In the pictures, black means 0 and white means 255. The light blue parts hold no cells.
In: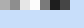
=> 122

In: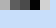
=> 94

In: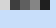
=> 95

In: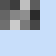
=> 70

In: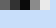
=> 98

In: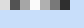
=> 121

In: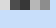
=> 141

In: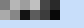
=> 41
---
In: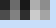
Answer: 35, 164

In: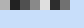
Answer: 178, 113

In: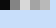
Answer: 10, 185

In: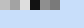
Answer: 191, 122

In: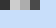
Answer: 51, 74

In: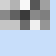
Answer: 209, 149

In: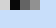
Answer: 211, 145

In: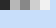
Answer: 41, 241
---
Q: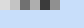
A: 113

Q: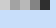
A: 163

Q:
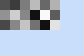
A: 196

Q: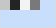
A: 198

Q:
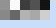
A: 103

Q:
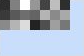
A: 34
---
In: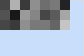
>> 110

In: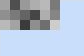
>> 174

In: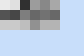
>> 156

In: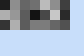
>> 187

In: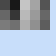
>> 197

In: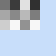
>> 59

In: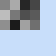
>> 170

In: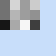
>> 213

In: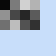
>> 123
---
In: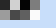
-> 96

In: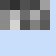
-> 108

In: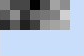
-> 52

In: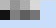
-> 95

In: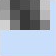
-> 56

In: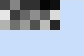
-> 103
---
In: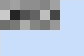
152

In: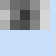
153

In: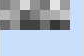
128

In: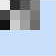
235

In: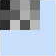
26

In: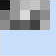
18

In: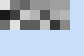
225
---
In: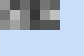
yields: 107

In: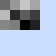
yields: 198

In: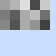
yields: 223

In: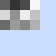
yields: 74

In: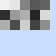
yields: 131

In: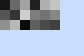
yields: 163

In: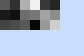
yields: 175
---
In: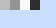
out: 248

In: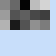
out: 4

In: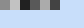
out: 33

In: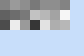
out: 142

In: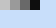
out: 105

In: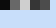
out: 207
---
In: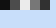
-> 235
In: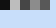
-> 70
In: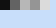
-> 183
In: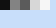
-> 91
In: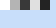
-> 57
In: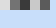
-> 58
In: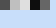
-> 223
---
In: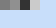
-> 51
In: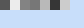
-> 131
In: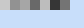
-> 166
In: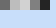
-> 210
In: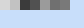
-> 59
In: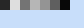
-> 116
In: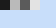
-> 91
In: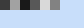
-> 25
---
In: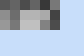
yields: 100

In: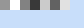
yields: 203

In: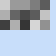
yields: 154

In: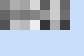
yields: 93

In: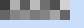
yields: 111

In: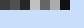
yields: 101

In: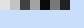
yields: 10

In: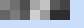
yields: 195
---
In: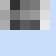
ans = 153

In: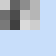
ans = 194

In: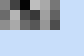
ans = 160

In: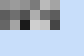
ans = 111

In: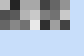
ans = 114

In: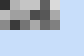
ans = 87

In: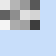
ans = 223
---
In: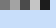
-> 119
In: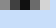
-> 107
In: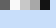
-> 168
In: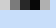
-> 123
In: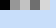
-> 151
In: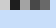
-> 105
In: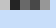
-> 105
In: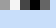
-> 101
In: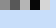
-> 140
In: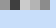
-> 150
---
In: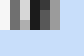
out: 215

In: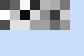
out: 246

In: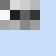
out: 206

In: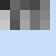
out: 84

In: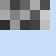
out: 99

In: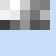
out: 204
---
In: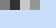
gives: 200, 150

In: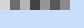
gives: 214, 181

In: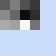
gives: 246, 170

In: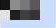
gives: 225, 141

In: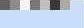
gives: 244, 191

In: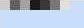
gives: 225, 204

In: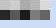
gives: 217, 206

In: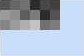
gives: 195, 175

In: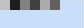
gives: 193, 170

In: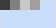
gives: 201, 159
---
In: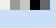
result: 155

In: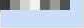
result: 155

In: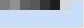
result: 125

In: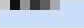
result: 148

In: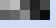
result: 137

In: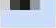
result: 67

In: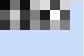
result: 212

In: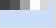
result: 163

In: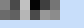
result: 152
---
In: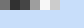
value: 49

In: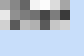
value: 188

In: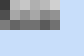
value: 101

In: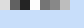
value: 36

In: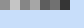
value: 134

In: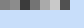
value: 59

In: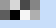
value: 133
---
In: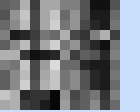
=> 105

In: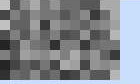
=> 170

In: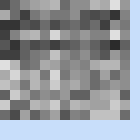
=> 130

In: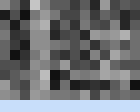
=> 59

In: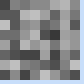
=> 119
